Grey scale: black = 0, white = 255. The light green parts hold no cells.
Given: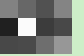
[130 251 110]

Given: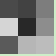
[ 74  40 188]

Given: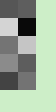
[86  9]

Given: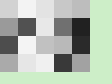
[210  81 193  57]

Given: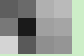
[ 94  26 143]

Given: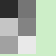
[ 43 131]
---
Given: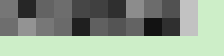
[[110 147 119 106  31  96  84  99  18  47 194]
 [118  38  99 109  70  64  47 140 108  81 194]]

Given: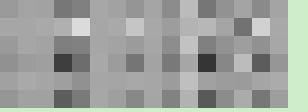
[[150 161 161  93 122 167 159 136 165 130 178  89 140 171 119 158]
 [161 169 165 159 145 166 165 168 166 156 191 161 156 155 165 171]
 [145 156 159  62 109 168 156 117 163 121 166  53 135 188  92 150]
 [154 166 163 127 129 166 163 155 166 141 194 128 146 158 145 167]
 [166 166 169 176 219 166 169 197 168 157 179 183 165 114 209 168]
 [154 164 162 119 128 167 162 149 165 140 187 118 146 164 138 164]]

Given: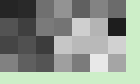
[[129  95  84 159 123 232 165]
 [ 69  80  60 198 185 185 209]
 [ 83  63 122 116 207 180  29]
 [ 37  41 112 147  96 131 107]]

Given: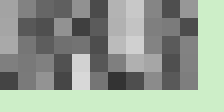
[[ 68 122 147  70 216 117  51  78 139  89 126]
 [127 121 128  81 210  87 127 176 166  79 129]
 [169 118  93 112 115  77 187 208 131  90 130]
 [165  88  79 146  63  91 177 195 127 123  76]
 [163 130 102  95 145  75 179 200 133  78 151]]

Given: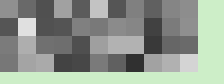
[[119 164 170  67  71 122  96  48 162 177 212]
 [123 174 112 110  79 159 178 178  57 102 106]
 [ 85 224  81  84 128 121 139 134  65 123 143]
 [144 105  80 161  91 195  85 128  96 133 141]]

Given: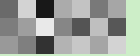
[[153 127  50 179 199 165 211]
 [125 158 233 134  84 191  87]
 [106 211  24 171 195 121 166]]

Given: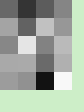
[[156 145  18 248]
 [169 170 106 176]
 [135 229 130 186]
 [164  98 193 151]
 [104  52  92 133]]

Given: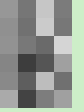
[[170  67 125 160]
 [137  94 189 112]
 [133  61  85 160]
 [146 120 106 213]
 [144 113 203 119]
 [151 118 198 123]]
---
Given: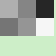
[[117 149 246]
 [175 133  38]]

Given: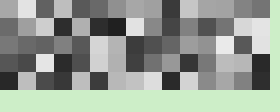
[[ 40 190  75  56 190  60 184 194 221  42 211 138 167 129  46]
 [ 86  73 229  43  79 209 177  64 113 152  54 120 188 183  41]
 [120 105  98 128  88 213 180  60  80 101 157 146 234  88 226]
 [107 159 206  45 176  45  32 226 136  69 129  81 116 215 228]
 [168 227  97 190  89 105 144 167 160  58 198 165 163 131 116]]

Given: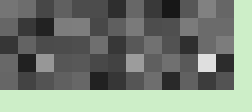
[[102  67  83  96 103  33  54  85 110  41  97  60  83]
 [104  33 151  86  88  72  66 156  95 112  89 223  44]
 [ 54  99  75  76  78 111  55  88 113  82  47 107 124]
 [102  56  34 125 126  72  95 122  77  79 123 107 107]
 [117 109  71  96  76  76  46 103  57  23  87 129 102]]

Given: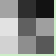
[[210 142  88]
 [226  96 159]
 [163  46  18]]

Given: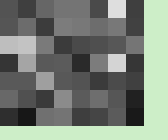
[[ 46  23 112 116  62  69  91  25]
 [104  80  58 139  91 110  86  33]
 [ 89  89 159  88  83  59  75  64]
 [ 53 165  89  91  42 124 212  54]
 [190 195 122  59  74  79  87 117]
 [ 85 108  60 124 120 109 120  65]
 [ 83  63 102 116 116  74 222  63]]

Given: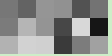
[[178 210 208  58 124 161]
 [123 181 148  71 216  22]
 [119  99 149 145  82 115]]

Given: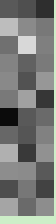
[[165 106 141]
 [ 77 119  66]
 [141 139  89]
 [176  57 145]
 [103  85 129]
 [ 11  89 106]
 [121 161  54]
 [137  82 151]
 [131  97 122]
 [112 216 127]
 [189 138 120]
 [ 89  79  46]]

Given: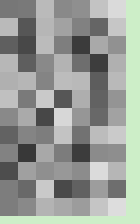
[[125 137 179 168 156 197 221]
 [125 105 201  73  97 157 110]
 [ 77 160 143 152 140 219 182]
 [130  56 168 124  60 139 142]
 [ 98 132 125 195 114 188 202]
 [137 170  71 215 150 104 162]
 [192 122 201  86 174  98 148]
 [176 182 132 188 185  93 185]
 [183  94 137 179 110  61 176]
 [ 95  72 187 126  59 169 145]
 [186  86 182 162 129 101 198]
 [119 121 186 137 143 195 218]]
